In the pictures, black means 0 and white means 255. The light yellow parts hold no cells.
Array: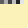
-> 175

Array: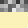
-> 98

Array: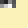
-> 82

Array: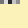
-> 116

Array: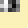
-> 117

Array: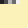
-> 33

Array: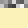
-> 78

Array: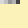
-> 216

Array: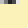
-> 191
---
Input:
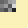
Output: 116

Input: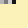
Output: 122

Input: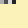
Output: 78

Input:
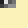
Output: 225

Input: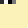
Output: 249

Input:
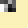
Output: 68

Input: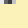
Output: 101
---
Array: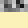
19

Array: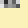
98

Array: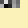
150

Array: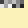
133

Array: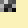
47

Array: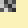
45

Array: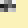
109
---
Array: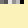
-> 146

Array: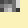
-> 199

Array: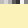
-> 53

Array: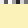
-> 38

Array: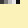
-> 191

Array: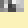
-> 71

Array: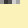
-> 84
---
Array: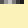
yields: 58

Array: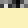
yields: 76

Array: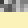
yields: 128

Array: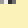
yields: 49

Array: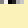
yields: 171

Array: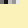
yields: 150
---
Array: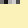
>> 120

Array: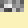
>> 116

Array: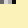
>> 103

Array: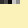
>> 47

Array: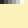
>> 37

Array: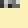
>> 65

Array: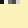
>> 19

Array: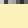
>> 206
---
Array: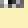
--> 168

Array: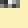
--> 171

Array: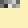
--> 203

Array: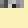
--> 146

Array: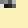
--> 82

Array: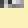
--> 196

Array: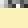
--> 86

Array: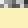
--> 185

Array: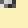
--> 198

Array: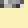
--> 150
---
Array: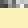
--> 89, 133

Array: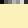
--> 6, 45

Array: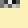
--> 128, 172

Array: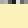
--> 170, 146

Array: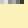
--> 201, 57

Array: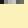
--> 23, 111

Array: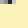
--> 173, 200

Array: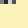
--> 126, 84
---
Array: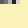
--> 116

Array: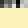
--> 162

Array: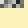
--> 150

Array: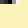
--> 42

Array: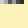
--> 168

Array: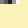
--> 88

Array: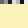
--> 150

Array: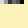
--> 148

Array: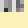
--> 46

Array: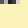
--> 179
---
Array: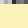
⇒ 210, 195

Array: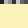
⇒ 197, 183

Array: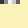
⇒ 243, 201

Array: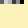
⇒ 208, 180

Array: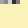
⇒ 208, 164

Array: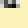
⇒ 233, 217

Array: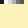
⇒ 248, 218

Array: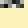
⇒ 228, 198

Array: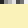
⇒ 241, 226

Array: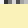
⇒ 244, 216
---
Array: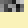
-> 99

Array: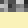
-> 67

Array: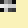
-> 209

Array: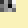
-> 192

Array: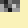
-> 115

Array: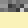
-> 169

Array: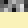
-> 51

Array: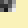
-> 194

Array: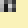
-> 96
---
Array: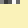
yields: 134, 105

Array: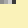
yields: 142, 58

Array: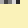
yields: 171, 40

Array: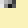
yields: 220, 92

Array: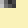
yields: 180, 57

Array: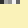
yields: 46, 101

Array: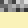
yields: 78, 54

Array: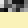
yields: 229, 168
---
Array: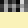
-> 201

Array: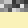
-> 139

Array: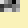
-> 121

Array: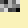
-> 77

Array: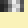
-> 180

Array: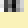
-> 141

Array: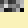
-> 168

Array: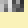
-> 75

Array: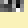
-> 250

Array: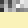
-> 133
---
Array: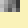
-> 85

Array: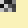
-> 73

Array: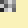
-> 103

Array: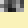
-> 164

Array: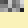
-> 34

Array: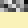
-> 67

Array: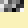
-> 247
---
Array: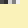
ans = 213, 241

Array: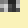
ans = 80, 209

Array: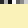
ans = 249, 249

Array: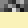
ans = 118, 218

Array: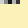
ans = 23, 207

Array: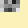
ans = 129, 225

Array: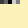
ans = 4, 206
